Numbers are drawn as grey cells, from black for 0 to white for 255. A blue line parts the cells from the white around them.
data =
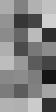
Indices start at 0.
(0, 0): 172
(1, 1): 54
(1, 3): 208
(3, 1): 75
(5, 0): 137
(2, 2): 187
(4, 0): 189
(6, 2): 129

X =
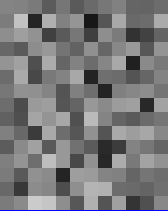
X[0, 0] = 132
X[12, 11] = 109
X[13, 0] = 104
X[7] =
[109, 76, 154, 158, 85, 100, 152, 138, 156, 160, 40, 162]
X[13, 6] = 180
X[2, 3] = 64
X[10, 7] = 42
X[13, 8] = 108
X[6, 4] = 84
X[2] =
[142, 159, 146, 64, 90, 119, 63, 142, 123, 50, 66, 100]
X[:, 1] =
[130, 194, 159, 90, 161, 170, 145, 76, 79, 104, 138, 148, 89, 56, 138]
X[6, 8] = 128
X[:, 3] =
[91, 176, 64, 152, 171, 121, 132, 158, 148, 169, 89, 190, 139, 135, 197]
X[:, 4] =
[118, 129, 90, 116, 101, 131, 84, 85, 167, 109, 152, 152, 36, 77, 142]
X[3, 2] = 141
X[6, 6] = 110
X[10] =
[92, 138, 161, 89, 152, 113, 91, 42, 60, 131, 119, 101]
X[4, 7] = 134
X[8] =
[97, 79, 165, 148, 167, 80, 186, 132, 100, 90, 107, 117]
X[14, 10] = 80
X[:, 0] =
[132, 124, 142, 103, 148, 108, 119, 109, 97, 128, 92, 127, 123, 104, 123]
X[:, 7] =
[119, 86, 142, 102, 134, 111, 35, 138, 132, 84, 42, 39, 132, 177, 84]
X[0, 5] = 90
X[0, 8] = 129
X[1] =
[124, 194, 37, 176, 129, 149, 23, 86, 168, 105, 108, 171]
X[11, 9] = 121
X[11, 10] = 163
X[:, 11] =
[108, 171, 100, 148, 121, 131, 116, 162, 117, 135, 101, 146, 109, 112, 136]
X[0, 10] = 100
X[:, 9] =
[101, 105, 50, 153, 32, 84, 135, 160, 90, 157, 131, 121, 101, 106, 52]

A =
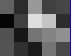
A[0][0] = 98
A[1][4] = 45
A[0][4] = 70
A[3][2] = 27
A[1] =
[5, 64, 222, 196, 45]
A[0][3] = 64
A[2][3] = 132

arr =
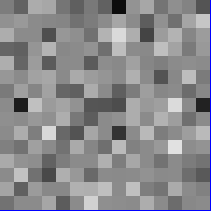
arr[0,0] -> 125
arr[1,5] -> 113
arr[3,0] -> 101
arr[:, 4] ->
[117, 133, 151, 136, 139, 138, 102, 164, 174, 104, 114, 125, 175, 136, 92]
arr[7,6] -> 85
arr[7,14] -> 34
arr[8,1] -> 139
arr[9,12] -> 139
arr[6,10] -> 158
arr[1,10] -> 93
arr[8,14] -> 139
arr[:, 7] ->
[97, 139, 179, 111, 141, 149, 139, 84, 139, 139, 111, 176, 139, 191, 143]
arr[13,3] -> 136
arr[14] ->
[114, 139, 139, 166, 92, 139, 209, 143, 141, 139, 173, 139, 108, 136, 139]
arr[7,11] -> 159
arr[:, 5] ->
[95, 113, 143, 139, 139, 170, 96, 146, 120, 83, 170, 139, 152, 177, 139]
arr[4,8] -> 137
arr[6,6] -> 172
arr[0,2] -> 172
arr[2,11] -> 156
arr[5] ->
[151, 139, 162, 167, 138, 170, 156, 149, 139, 176, 139, 83, 136, 189, 123]
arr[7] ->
[139, 28, 192, 155, 164, 146, 85, 84, 77, 173, 153, 159, 219, 139, 34]
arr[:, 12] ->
[143, 112, 179, 163, 139, 136, 139, 219, 158, 139, 225, 139, 139, 171, 108]
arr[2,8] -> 218
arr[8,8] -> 145
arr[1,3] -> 135
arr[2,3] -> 79
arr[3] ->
[101, 96, 149, 180, 136, 139, 147, 111, 190, 139, 137, 191, 163, 122, 153]

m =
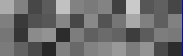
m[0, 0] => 172
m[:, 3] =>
[92, 87, 147, 40]
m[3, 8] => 153
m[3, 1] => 98
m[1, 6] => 137
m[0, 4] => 193
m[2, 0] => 118
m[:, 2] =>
[71, 81, 139, 74]
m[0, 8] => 64
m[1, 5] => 71
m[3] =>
[123, 98, 74, 40, 129, 105, 130, 138, 153, 124, 147, 74, 44]
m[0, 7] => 131
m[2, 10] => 92
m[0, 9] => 202
